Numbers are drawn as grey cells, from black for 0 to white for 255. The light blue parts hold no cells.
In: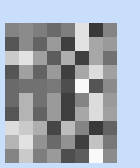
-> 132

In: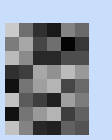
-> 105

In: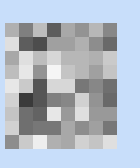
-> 135

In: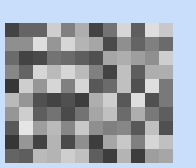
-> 200

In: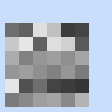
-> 68

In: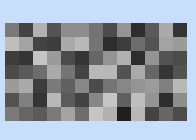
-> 53

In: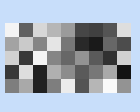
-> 222

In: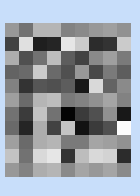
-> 145
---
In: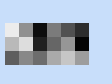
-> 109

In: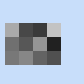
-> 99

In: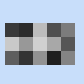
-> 146

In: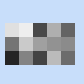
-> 67

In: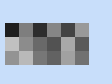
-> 119

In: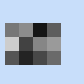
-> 72
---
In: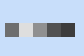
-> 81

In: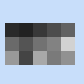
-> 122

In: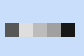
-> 160

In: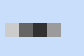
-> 49

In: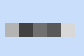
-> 89

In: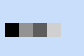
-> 93

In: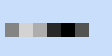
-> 0

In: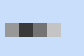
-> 116
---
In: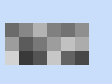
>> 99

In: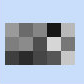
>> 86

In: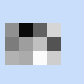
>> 251

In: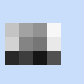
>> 21

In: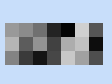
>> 161

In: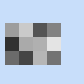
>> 182

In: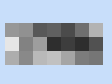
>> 124

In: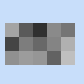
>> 98

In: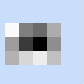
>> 237
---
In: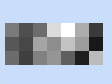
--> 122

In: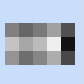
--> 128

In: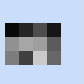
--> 8

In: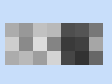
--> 172

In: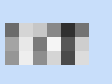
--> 107

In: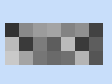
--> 50
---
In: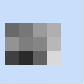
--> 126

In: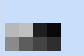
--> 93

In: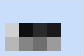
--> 133

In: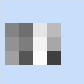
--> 125

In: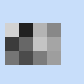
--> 103

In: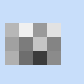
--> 124

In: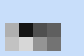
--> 215

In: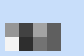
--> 46

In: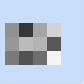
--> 187
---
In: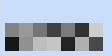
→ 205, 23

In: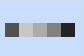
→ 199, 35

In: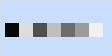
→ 241, 7

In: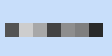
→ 205, 41

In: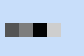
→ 206, 3

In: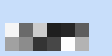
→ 253, 31

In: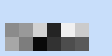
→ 240, 9
